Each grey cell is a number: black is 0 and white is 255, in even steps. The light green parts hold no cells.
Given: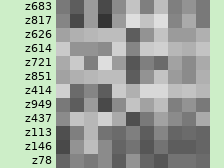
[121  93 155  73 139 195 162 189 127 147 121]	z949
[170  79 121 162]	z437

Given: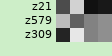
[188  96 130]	z579
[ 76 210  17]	z21
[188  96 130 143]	z579
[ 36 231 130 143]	z309
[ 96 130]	z579

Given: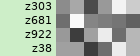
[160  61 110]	z38
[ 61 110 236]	z38
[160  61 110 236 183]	z38
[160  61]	z38
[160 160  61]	z38

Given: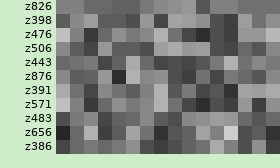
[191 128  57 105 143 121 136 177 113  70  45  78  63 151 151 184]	z476
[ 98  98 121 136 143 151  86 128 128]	z826
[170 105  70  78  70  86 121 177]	z443
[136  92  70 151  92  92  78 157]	z506
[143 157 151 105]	z483

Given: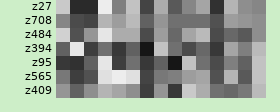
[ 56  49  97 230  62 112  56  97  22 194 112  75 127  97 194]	z95
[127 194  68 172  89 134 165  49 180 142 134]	z27

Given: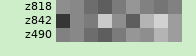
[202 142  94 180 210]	z842
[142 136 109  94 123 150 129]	z818

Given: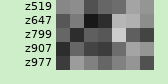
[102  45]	z799
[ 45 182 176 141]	z647
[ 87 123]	z647
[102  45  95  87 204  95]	z799
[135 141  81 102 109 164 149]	z519
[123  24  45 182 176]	z647
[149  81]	z977

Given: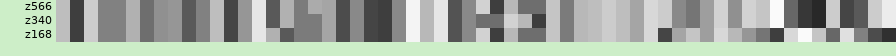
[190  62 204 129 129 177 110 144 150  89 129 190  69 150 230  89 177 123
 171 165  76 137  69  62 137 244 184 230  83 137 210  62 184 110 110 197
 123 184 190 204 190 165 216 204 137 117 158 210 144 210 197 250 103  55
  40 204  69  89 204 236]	z566
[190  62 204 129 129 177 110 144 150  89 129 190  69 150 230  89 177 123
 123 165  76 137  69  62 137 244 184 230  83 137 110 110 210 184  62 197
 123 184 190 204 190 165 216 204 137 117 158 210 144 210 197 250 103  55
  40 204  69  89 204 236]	z340

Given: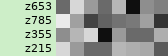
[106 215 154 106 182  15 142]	z653
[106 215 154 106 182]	z653
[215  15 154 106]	z355

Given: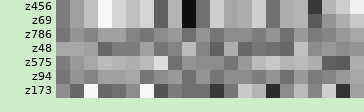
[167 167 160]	z48
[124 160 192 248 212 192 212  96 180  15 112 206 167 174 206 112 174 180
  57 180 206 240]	z456
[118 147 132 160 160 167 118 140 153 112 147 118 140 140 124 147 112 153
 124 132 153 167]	z94

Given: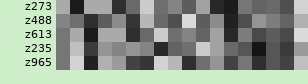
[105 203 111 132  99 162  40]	z613
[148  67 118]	z965
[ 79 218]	z488
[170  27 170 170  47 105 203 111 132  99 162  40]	z613

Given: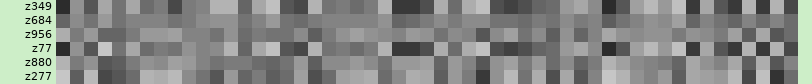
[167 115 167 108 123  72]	z349
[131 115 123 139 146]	z684
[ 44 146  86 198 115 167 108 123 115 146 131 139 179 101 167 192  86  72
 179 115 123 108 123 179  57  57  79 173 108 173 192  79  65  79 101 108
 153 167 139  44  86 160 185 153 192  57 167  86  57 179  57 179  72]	z77

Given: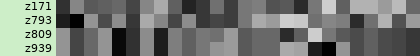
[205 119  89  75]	z809
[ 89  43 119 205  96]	z171
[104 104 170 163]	z939
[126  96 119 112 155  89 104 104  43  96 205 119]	z809
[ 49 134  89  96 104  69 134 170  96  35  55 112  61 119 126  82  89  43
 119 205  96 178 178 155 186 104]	z171
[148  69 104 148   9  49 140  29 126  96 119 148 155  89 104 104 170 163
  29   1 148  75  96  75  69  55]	z939
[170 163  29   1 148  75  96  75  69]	z939

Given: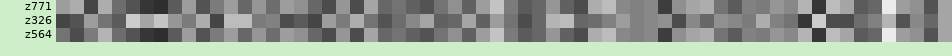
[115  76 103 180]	z326
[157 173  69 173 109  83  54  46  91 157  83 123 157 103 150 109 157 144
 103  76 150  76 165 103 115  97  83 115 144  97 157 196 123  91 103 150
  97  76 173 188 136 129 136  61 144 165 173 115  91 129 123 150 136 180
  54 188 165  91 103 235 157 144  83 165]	z771
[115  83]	z326
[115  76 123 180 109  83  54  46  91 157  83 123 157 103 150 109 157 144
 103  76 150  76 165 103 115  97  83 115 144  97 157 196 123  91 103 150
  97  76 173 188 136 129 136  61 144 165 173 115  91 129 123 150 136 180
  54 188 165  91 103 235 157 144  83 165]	z564
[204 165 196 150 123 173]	z326

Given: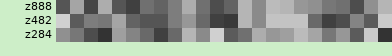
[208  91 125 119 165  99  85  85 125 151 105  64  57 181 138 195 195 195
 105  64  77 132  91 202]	z482
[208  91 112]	z284
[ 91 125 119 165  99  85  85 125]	z482

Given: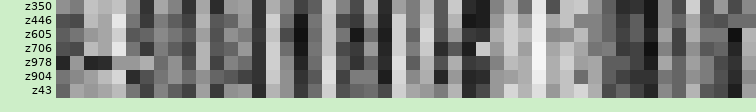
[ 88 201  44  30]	z350
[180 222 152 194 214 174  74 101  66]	z43
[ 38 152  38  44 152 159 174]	z904

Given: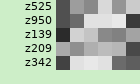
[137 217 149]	z525
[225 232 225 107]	z342

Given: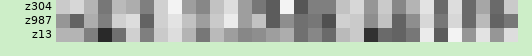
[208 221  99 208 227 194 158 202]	z987
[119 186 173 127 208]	z304
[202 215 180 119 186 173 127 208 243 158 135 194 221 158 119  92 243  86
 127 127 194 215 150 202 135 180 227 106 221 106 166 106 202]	z304
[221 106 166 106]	z304
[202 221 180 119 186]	z13

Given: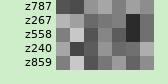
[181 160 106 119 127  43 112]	z267
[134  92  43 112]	z558

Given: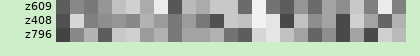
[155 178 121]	z796
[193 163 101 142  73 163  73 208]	z796
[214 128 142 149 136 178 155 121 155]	z408
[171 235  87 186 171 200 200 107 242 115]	z609
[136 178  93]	z796

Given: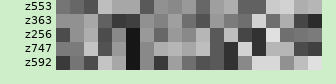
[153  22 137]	z747
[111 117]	z256

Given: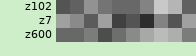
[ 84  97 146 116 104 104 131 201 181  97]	z102
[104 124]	z600
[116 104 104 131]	z102
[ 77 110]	z600
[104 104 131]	z102
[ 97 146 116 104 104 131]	z102

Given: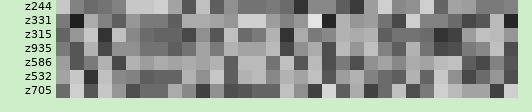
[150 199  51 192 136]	z315
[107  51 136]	z244
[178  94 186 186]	z586
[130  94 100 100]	z532

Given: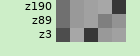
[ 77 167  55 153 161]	z3
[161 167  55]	z190
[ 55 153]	z3
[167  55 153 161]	z3
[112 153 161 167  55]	z190

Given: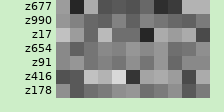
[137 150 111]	z654
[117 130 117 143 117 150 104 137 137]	z91
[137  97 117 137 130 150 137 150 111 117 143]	z654
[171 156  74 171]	z416
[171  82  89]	z677
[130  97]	z990

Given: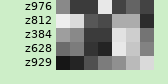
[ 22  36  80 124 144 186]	z929
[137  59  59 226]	z384
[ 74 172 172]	z812

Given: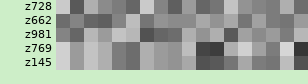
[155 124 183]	z981
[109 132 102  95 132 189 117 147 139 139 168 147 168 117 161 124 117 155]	z662
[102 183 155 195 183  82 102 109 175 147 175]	z981

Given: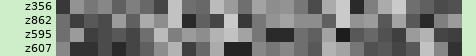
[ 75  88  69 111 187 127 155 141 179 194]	z595
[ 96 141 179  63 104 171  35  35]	z607
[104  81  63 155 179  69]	z595
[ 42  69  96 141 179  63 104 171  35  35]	z607
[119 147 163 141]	z862
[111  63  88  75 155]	z862
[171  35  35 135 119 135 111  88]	z607

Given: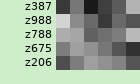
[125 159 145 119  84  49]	z675
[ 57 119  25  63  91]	z387
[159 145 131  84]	z206
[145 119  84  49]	z675
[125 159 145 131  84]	z206

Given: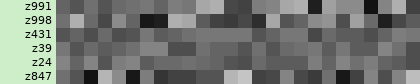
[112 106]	z24
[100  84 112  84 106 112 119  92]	z39
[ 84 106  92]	z39
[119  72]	z431
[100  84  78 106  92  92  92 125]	z24

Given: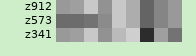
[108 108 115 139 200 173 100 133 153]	z573
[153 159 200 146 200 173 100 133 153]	z912

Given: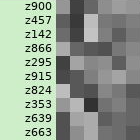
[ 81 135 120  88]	z824
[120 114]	z457

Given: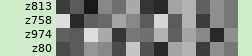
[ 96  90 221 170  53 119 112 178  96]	z974
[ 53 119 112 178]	z974
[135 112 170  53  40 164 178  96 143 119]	z813
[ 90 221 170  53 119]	z974
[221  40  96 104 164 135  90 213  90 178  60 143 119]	z758
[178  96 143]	z813

